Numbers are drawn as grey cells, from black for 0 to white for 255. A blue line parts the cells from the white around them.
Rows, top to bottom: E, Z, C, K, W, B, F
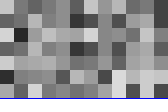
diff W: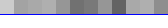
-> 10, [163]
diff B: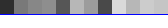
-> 2, [128]
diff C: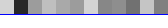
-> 6, [163]
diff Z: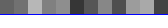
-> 7, [79]
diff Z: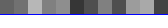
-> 8, [135]
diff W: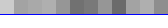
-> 9, [99]
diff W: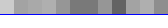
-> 6, [113]

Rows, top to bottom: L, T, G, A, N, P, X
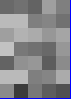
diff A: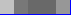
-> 3, [113]
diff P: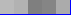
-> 2, [186]

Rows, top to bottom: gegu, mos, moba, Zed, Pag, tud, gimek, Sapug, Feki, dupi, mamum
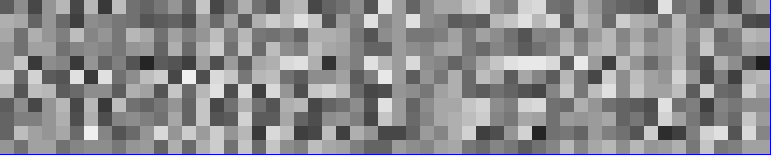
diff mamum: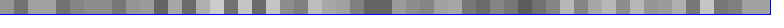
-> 13, [175]
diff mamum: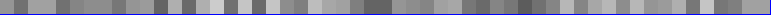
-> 29, [155]
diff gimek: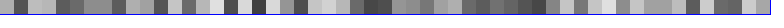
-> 43, [189]
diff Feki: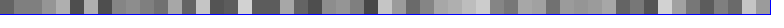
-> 51, [84]
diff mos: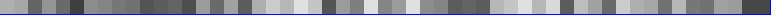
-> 54, [78]
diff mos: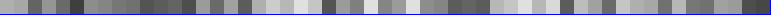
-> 45, [204]
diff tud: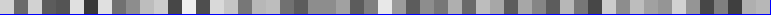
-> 31, [149]

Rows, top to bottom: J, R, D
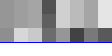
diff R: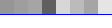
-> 5, [208]
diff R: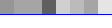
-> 2, [158]
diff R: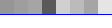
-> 4, [95]
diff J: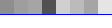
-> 1, [150]

